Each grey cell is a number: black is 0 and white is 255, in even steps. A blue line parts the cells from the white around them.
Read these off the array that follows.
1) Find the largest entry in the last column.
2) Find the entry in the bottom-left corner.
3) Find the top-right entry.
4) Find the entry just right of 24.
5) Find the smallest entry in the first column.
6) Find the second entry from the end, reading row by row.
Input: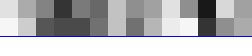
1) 171
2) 246
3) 161
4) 216
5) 225
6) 143

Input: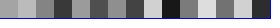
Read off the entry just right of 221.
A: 114
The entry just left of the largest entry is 123

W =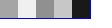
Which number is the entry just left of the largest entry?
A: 165
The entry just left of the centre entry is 240

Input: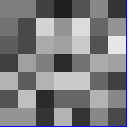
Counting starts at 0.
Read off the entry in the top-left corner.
126
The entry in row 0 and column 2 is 64
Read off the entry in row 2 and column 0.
93
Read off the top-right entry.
52
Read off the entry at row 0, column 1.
126
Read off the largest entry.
231
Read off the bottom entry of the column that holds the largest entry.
73
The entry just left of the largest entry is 82
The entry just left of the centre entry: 126
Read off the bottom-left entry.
148
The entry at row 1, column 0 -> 114
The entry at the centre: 42
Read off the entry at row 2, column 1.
73
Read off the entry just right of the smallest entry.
82
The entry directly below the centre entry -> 202

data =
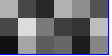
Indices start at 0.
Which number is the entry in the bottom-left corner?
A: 17
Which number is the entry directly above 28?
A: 52
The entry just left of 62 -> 122
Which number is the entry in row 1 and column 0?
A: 71

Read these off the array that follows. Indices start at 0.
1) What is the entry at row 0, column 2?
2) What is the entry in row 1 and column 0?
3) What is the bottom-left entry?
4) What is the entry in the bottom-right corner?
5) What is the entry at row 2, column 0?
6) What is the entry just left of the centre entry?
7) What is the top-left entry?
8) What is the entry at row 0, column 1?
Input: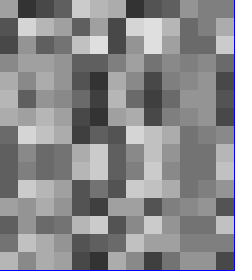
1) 72
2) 83
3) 182
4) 72
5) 72
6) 95
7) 160
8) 51
